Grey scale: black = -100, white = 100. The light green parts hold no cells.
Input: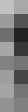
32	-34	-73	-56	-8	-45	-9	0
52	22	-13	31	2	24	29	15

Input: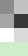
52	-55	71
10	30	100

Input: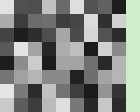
-77	63	-66	8	41	42	-59	-66
-24	-62	-36	64	-69	29	16	56
-35	72	68	-79	-12	-13	-80	-69
74	-45	-41	49	28	-74	-51	-6
-17	-52	31	35	29	8	-10	75
51	-14	-39	-70	-79	8	52	46
-39	-16	-64	28	60	42	-66	-52
-37	-53	-77	78	10	26	-5	-27
77	34	-47	-30	-77	-8	79	58

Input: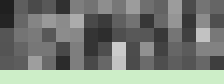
-21	-38	-6	2	-51
-9	10	52	3	-19
-41	-57	-50	-29	-34
22	17	-8	-20	-26
-22	-18	-56	-48	-39
-13	-57	-32	14	-16
22	-10	-31	-40	-41
-7	-25	-38	59	53
11	-54	-65	-39	-19
-10	-43	-59	-59	-43
-1	35	7	-1	-1
-62	9	10	-43	-66
-31	20	-31	-7	-17
-42	4	-4	-7	24
-26	-19	-9	-21	-27
-75	-72	-33	-34	-30

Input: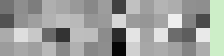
11	-42	83	36
13	2	-27	4
36	87	-15	26
41	29	79	35
25	18	29	31
51	21	79	63
-50	69	-66	-95
23	21	10	11
7	18	48	6
20	45	49	39
31	48	-60	7
37	40	-18	44
-2	25	57	25
11	14	74	32
-10	-36	34	22

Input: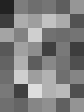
18	-36	-9	-52	-38	4	-38	16
-26	34	-15	-5	-10	-13	46	-25
-8	52	-11	-50	7	40	40	13
-14	24	62	11	-27	24	74	5
-2	36	2	26	38	62	-50	-21
-73	-52	29	-31	-22	-14	-5	-13

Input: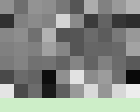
40	-65	19	28	-30	-93	86
20	-58	-5	-18	-16	-13	69
1	-22	-28	-21	1	22	17
36	-54	-16	-20	-22	9	70
-33	8	-33	-33	4	77	20
-7	66	-35	5	-22	13	-26
11	3	40	26	-10	-90	-80
15	9	-12	0	-11	-22	-15
-14	1	11	4	3	-16	-42
14	-62	6	0	-4	-43	79

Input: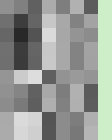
-28	28	10	28	27	16	-29	-27	37	42
39	2	16	3	3	21	39	38	-2	-6
-1	32	31	32	32	15	-2	1	10	10
34	56	71	56	57	-25	32	37	-34	-33
-25	-21	-35	-21	-22	73	-24	-26	66	62
0	-52	-69	-53	-54	59	4	-4	71	69
13	-12	-20	-12	-13	17	14	10	33	34
